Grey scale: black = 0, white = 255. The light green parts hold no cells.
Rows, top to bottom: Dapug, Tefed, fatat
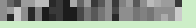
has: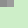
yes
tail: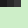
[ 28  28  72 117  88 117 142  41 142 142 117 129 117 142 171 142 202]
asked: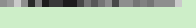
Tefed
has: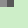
no
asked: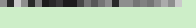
fatat

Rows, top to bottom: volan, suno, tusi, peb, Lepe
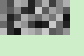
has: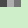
no
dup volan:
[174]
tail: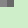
[160 118 188  18]
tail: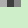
[174]
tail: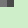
[174 160  34 105 174  62 134 174]
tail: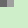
[118 188  18]

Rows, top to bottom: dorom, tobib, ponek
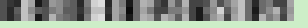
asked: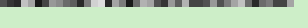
dorom
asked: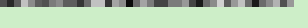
tobib
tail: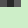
[193 139  93  81 123 139  93  93  53 107 193 193  53 164 139  11 107 164
 123  68  68 123 123 152  68  26 107 139 209  93 152 193 107  26 107 139
 178  81 152]

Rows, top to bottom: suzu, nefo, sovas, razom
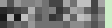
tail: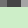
[114 193 193  69 165]
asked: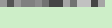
suzu
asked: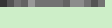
razom
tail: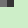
[ 69 177  99 193 177  99 140]
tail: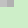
[ 99 140]
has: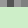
yes
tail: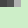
[ 99 114 128  53  84 165 152  99  69 114]

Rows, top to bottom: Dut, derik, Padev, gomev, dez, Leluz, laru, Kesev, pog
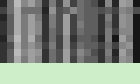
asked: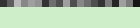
Kesev
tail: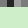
[22]
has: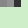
no

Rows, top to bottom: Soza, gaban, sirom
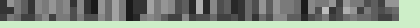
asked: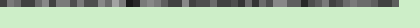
sirom
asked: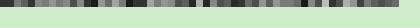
gaban
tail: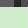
[ 94 122  65  78 107 122 107 107  94  65  65  94]
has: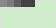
yes
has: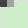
no
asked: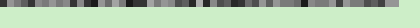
Soza

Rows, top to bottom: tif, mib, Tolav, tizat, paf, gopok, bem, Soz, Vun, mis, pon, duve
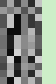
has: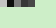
yes
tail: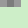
[ 84 153  84]

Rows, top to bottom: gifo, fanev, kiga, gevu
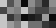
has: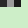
no
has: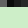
yes
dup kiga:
[11]
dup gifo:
[141]
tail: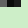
[ 40 156  11]
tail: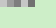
[113  54  40]
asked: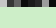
kiga

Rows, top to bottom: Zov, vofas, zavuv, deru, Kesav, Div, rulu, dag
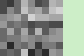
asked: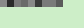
rulu
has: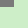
yes

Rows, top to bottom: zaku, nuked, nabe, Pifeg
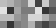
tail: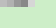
[ 67 202 111]
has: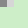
yes
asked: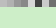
zaku
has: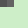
no
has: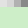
no
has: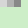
yes

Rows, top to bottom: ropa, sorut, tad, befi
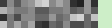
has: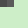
no
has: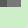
yes
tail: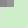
[194 210 137 165 137  48  34 150  48]

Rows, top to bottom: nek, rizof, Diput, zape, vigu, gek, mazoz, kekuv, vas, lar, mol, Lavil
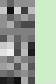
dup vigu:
[128]
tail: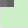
[128 144 113]
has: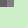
yes

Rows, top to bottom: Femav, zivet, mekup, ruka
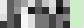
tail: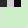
[68]
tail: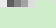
[107 193 221  42 178]
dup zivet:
[234]
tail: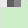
[162 221 107 193 221  42 178]
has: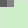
yes

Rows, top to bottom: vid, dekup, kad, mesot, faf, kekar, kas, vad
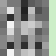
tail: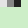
[191  78 104]
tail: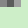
[120 134]
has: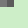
no
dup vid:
[120]
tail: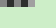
[ 46 160]
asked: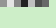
dekup
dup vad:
[104]

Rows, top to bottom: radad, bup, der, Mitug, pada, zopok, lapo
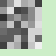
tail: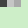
[ 65 197 240]
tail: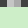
[197 240]
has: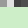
yes
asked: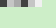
lapo

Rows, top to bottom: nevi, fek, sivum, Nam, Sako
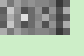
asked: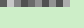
Nam
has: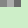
no

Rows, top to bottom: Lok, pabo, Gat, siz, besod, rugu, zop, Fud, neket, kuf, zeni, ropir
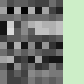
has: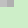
yes
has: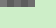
yes
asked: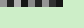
zop

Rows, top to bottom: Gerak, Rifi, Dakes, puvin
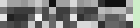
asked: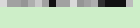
Gerak
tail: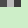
[ 61 118  76  61  61 188 174 188 188 133]
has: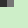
no

